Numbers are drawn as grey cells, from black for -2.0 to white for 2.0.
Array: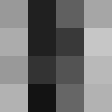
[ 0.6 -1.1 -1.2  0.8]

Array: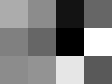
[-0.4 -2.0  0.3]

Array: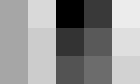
[ 1.7 -0.6 -0.7]

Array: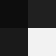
[-1.5 -1.6]

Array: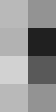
[0.3 0.8]

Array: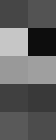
[-0.7  1.1]

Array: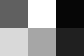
[-1.9  0.6]

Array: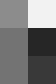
[ 1.8 -0.2]
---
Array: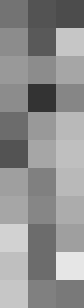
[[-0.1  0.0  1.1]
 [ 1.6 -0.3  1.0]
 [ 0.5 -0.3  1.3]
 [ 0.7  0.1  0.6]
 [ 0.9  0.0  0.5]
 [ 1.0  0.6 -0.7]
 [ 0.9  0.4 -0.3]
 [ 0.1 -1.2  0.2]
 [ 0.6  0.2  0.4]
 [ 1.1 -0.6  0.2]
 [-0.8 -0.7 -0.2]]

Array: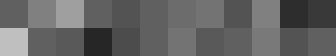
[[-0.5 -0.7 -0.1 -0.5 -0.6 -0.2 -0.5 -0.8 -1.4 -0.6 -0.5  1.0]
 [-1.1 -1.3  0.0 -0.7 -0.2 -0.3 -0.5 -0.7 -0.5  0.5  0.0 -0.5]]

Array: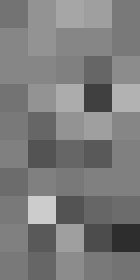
[[-0.2 -0.1  0.2 -0.4 -0.1]
 [-1.3 -0.8  0.5 -0.6  0.0]
 [-0.3 -0.4 -0.7  1.2 -0.1]
 [ 0.0  0.0 -0.1  0.0 -0.3]
 [ 0.0 -0.6 -0.4 -0.7  0.0]
 [ 0.1  0.5  0.3 -0.4 -0.1]
 [ 0.8 -1.0  0.7  0.3 -0.2]
 [ 0.2 -0.4  0.0  0.1  0.1]
 [-0.1  0.1  0.1  0.3  0.1]
 [-0.1  0.5  0.6  0.3 -0.2]]

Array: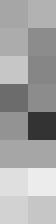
[[ 1.1  1.3]
 [ 1.7  1.5]
 [ 0.6  0.6]
 [-1.2  0.3]
 [ 0.2 -0.3]
 [ 0.1  1.1]
 [ 0.2  0.7]
 [ 0.8  0.6]]

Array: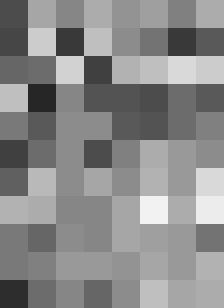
[[ 0.7  0.6  1.0  0.2 -0.4  0.1 -0.3 -1.3]
 [ 0.8  0.4  0.6  0.3  0.4  0.4  0.0 -0.1]
 [-0.2  0.4  0.5  0.6  0.1  0.2 -0.4 -0.1]
 [ 1.7  0.7  1.8  0.6  0.1  0.1  0.7  0.8]
 [ 1.4  0.4  0.8  0.2  0.6  0.2  0.9 -0.5]
 [ 0.2  0.4  0.7  0.0 -0.8  0.2 -0.3 -1.0]
 [ 0.0 -0.3 -0.7 -0.6  0.2  0.2 -0.6 -0.1]
 [-0.6 -0.3 -0.8 -0.7 -0.7  0.1 -1.4  1.0]
 [ 1.2  1.4  1.0  0.8 -1.0  1.3 -0.3 -0.4]
 [-0.6 -1.1 -0.2  0.2  1.0 -1.1  1.2 -0.9]
 [ 0.7  0.0  0.5  0.3  0.7  0.1  0.6 -0.8]]

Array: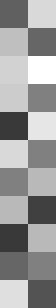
[[-0.7  1.5]
 [ 0.0 -0.4]
 [ 0.9 -1.1]
 [-1.0  0.9]
 [ 0.9  0.0]
 [ 0.0  1.4]
 [ 1.6 -1.1]
 [ 0.0  1.2]
 [ 2.0  1.3]
 [-0.4  1.0]
 [ 1.4 -0.5]]

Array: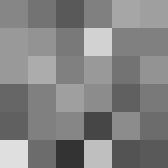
[[-0.6 -0.7  1.0 -1.2 -0.3  1.5]
 [-0.3  0.2 -0.9  0.1  0.0 -0.5]
 [-0.1 -0.5  0.2  0.5  0.0 -0.4]
 [ 0.3 -0.2  0.4  0.0  0.7  0.4]
 [ 0.0  0.0  1.3 -0.1  0.3  0.4]
 [ 0.5  0.6  0.0 -0.6 -0.2  0.1]]

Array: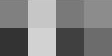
[[-0.3 -1.0  1.3 -1.2]
 [ 0.2 -0.1  1.1  0.0]]
